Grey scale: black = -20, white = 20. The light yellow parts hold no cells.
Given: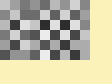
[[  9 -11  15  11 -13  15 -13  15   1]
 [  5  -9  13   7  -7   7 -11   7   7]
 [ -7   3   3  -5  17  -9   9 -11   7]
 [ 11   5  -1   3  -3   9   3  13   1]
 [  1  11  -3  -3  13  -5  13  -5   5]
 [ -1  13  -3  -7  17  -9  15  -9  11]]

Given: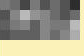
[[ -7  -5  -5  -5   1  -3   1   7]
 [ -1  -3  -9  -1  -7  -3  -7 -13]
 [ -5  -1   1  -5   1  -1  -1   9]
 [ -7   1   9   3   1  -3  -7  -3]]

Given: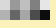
[[  8  -4   6  -8 -18]
 [ 14   4  10   0  16]]

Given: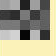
[[-11 -13  -1 -11  -5]
 [ -1  -1  -7  -3  -5]
 [  5   7 -15   5  -9]
 [ 11  13 -19   9 -13]]

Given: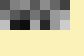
[[ 10 -16 -18   6 -14   4  12]
 [  0  -6 -10  -2  -8   4   6]
 [ -8   0   2  -6   2  -4 -10]]

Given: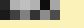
[[-16 -10   0 -12   2  -8]
 [-14   8  10   8 -18   6]]

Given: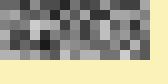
[[  2 -10  -4  -8 -16  -8   4   2   0  -4  -4   2  -8   8  -6]
 [  8  -8 -10  10 -12   0  -4   0 -10  -2  10   0   4  -6  -2]
 [ -4  -4 -12   2  -8  -8 -14  -2 -10  -8   4  -6 -10 -10   6]
 [  0  -2   0  12   8   6 -10   2 -10   0  10  -6   2 -12   4]
 [  4   6  -4  -6  -2 -14   2  -6   6 -12 -12   6   6   4   0]
 [  8   8   2   6  -2  -6  10   0   8   8  -2  -2  12  -2  -6]]

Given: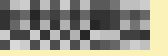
[[ 12 -10 -10  12 -12  10 -10   8 -14  12  10  10 -10 -10 -12]
 [-12  -8  -4 -14  -6 -10  -4 -12  -4 -12 -12 -10  -4  -8  -4]
 [-12  -4   8 -12   8 -12   8 -10   8 -14 -12 -10   8  -2   8]
 [ -6  10  12  -8  10  -6  12  -6  10  -6  -6  -2  10  10  12]
 [ -8  14  12  -8  12  -8  12  -8  10  -8  -6  -4   8  12  10]]
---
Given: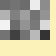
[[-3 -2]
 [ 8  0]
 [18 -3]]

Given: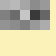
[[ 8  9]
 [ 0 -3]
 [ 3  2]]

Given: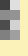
[[-10  15]
 [  2   3]
 [ -8  13]]

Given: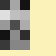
[[-12   6]
 [ 15  10]
 [  4  -8]]

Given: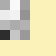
[[ 7 19]
 [17 18]
 [ 9  7]]

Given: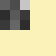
[[ -5  -8]
 [-13  -6]
 [-11  -4]]

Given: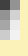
[[-10   3]
 [  3  13]
 [  6  17]]
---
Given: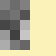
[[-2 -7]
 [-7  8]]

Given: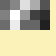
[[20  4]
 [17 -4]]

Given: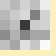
[[ 12  14]
 [ 10 -11]]

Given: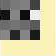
[[  1 -18]
 [ -2  -3]]

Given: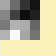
[[-10 -18]
 [  8   7]]

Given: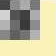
[[ -7 -10]
 [ -3 -11]]

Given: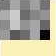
[[12 -3]
 [11  3]]
